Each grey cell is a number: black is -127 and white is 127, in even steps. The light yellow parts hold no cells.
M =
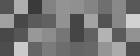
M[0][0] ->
-43
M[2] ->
[-55, -41, 24, 12, -9, -58, -29, 51, -37, 17]
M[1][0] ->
32
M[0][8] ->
9
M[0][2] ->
-69
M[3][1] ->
74
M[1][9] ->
81
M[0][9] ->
-39

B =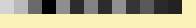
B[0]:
84
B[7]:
-83
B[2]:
-22
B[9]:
-74

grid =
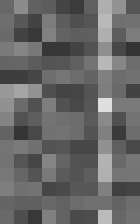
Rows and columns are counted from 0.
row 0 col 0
-23
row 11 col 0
-12
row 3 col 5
-60
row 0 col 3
-34
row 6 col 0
25
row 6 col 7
-1
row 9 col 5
-18
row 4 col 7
56
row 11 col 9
-8
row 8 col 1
-45
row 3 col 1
5
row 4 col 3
-43
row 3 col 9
-76
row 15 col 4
-29
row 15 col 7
59
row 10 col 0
-11
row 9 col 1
-74
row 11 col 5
-45
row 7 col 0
17
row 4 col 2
-35
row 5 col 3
-17
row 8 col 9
-12
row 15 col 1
-49
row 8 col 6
-37
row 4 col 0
-26
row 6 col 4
-59
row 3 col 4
-72
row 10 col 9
-54
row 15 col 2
-71
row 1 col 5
-48
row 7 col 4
-46
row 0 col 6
-32
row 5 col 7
0
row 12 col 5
-44

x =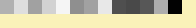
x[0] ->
49
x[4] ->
117
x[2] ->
33

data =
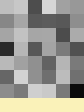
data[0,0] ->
62
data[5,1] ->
82
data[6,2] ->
79
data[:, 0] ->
[62, 7, 37, -85, 57, -25, 12]
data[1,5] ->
14
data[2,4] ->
-51
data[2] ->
[37, 66, 38, 39, -51, 43]
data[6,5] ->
-116
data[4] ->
[57, 33, 16, -29, 53, -5]
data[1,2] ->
-38
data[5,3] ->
-16
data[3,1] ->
54

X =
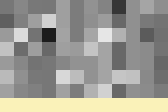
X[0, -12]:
-8
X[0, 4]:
31
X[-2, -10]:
-7
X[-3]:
[26, 7, -12, -8, 6, 18, 18, 36, -23, 16, 11, -24]
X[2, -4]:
50
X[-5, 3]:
-99
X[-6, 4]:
31
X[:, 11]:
[14, -12, -15, -12, -24, -18, -4]
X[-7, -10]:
-7
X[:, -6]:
[18, 15, 38, 68, 18, 18, 49]
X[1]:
[-32, 0, 31, 81, 31, -3, 15, 28, -23, 16, -6, -12]
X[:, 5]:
[-3, -3, -3, 27, 18, 60, -3]
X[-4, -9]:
-23
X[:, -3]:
[16, 16, 16, 16, 16, 65, 16]
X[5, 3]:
-8
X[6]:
[32, 7, 0, -8, 33, -3, 49, 81, -23, 16, 11, -4]
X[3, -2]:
11

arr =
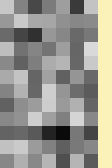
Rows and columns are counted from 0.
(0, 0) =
71
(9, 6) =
-59
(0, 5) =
-69
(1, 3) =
38
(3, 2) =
5
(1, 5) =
7
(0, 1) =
2
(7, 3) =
77
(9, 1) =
-23
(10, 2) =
27
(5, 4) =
-30
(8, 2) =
78
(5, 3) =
33
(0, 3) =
-4
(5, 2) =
-26
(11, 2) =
8
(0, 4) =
30
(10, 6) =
7
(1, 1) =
73
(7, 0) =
-30
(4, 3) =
44
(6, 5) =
-19
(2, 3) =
23
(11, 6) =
-37

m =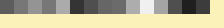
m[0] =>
-34
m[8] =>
-20
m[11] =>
36
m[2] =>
20
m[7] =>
-25

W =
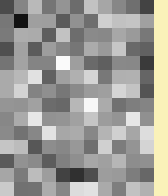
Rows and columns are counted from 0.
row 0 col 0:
-52
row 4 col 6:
-21
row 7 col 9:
-1
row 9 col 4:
39
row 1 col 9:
68
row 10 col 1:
60
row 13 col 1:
-14
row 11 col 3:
-35
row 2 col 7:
8
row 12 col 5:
-79
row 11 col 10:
16
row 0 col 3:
-10
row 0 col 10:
-60
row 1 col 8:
65
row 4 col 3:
4
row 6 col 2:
3
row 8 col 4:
20
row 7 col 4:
-23
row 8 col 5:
33
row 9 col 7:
52
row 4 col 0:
-11
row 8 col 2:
103
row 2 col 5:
-18
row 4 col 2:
4
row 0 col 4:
20
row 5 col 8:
48
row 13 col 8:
-1
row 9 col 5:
43
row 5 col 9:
49
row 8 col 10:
16
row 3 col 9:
-22
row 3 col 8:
70

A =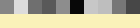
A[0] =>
5
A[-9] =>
92
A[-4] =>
71
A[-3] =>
62

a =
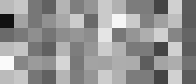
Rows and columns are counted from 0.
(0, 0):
58
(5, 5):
-1
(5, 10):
-3
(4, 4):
86
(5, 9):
-3
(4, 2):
27
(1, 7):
74
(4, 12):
45
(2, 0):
-21
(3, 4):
52
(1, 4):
40
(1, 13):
-36
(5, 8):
49
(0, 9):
-3
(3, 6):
22
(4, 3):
18
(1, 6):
-22
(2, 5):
22
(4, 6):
35
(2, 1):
-6
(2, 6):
13
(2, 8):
-8
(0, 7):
74
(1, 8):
118
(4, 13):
-13
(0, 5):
-1
